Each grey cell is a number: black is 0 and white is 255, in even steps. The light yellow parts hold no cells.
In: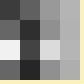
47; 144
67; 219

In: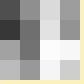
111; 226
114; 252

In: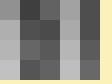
80; 75
102; 89

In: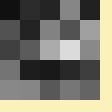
35; 130
91; 171

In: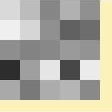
214; 144
131; 136

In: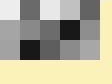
137; 108
24; 94
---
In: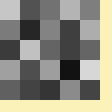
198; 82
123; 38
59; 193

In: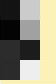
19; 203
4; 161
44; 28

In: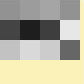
146; 156
68; 30
194; 217

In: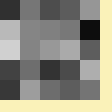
48; 118
185; 133
208; 132

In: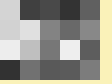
212; 64
210; 224
237; 191

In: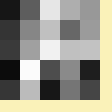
22; 93
52; 134
58; 160
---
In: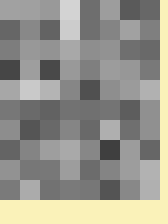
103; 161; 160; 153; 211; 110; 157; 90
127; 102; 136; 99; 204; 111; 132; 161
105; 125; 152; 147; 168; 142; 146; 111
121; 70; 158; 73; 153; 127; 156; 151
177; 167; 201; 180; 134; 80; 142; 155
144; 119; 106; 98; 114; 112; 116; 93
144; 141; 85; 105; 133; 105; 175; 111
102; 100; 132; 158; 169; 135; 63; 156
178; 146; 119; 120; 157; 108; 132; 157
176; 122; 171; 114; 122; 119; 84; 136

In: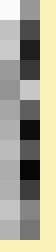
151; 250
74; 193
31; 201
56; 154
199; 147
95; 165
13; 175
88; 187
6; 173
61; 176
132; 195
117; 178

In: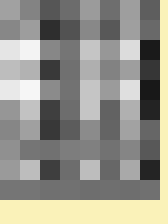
94; 161; 131; 86; 108; 155; 110; 158
105; 135; 157; 46; 82; 136; 88; 159
26; 229; 243; 135; 117; 197; 151; 220
54; 189; 178; 57; 112; 175; 130; 158
24; 233; 246; 139; 114; 197; 155; 223
35; 150; 194; 63; 109; 197; 98; 176
102; 134; 160; 56; 92; 139; 100; 162
88; 144; 117; 113; 125; 128; 114; 133
36; 154; 189; 62; 109; 189; 103; 169
112; 117; 117; 112; 113; 110; 111; 110

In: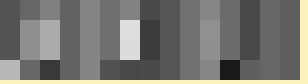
93; 83; 102; 128; 99; 133; 111; 130; 73; 86; 113; 134; 107; 73; 102
93; 83; 143; 171; 99; 133; 111; 222; 60; 86; 113; 144; 107; 73; 102
93; 83; 143; 171; 99; 133; 111; 220; 61; 86; 113; 143; 107; 73; 102
93; 183; 102; 57; 99; 133; 82; 72; 73; 86; 113; 134; 25; 95; 102

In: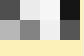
21; 79; 236; 247
85; 183; 131; 240

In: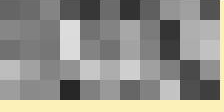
83; 101; 107; 132; 82; 55; 108; 50; 95; 148; 159
180; 134; 128; 121; 220; 114; 131; 167; 122; 52; 175
193; 113; 123; 118; 219; 131; 114; 163; 129; 59; 173
145; 188; 161; 132; 146; 198; 173; 207; 160; 127; 74
64; 157; 138; 140; 38; 128; 153; 102; 130; 196; 78

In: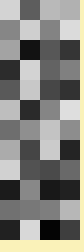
177; 211; 93; 185
219; 134; 207; 131
53; 163; 18; 87
128; 44; 211; 99
50; 89; 200; 71
222; 190; 42; 133
141; 110; 143; 195
36; 171; 69; 203
105; 209; 82; 74
33; 27; 136; 24
183; 113; 120; 126
62; 33; 216; 4

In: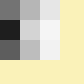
230; 115; 182
245; 30; 212
242; 93; 189

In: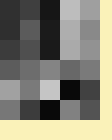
159; 48; 63; 22; 189
137; 47; 91; 27; 174
146; 60; 79; 26; 170
122; 92; 109; 132; 104
65; 161; 122; 197; 9
83; 119; 60; 9; 129
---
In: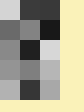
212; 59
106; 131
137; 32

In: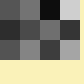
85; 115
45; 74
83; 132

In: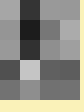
166; 52
149; 28
153; 49

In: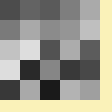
76; 99
122; 169
194; 221

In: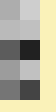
173; 206
186; 192
92; 33

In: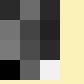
42; 108
116; 68
122; 75

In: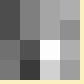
77; 127
77; 127
112; 81
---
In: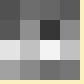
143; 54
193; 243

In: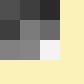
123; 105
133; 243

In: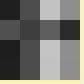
62; 94
76; 195

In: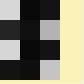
15; 179
9; 19

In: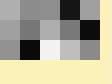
119; 174
10; 242

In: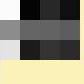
101; 99
27; 51

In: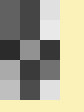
69; 233
146; 54
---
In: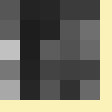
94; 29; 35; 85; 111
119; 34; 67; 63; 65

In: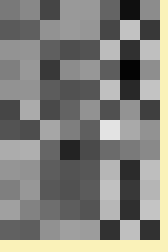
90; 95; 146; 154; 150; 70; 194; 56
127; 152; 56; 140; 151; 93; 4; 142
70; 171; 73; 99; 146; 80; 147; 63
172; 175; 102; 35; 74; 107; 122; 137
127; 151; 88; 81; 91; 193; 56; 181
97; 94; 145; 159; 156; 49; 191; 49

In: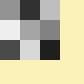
238; 165; 130

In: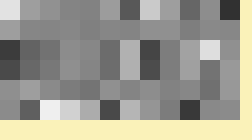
158; 134; 133; 135; 128; 134; 132; 144; 144; 126; 137; 135
74; 104; 120; 143; 133; 109; 176; 76; 125; 160; 115; 153
139; 95; 239; 209; 172; 73; 181; 149; 124; 57; 137; 139

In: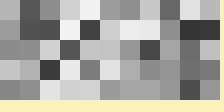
156; 82; 79; 243; 66; 206; 237; 233; 143; 53; 56
197; 179; 59; 233; 124; 225; 174; 140; 148; 111; 121

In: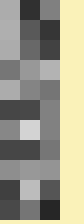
175; 89; 54
118; 152; 179
70; 72; 129
70; 70; 118
64; 188; 85
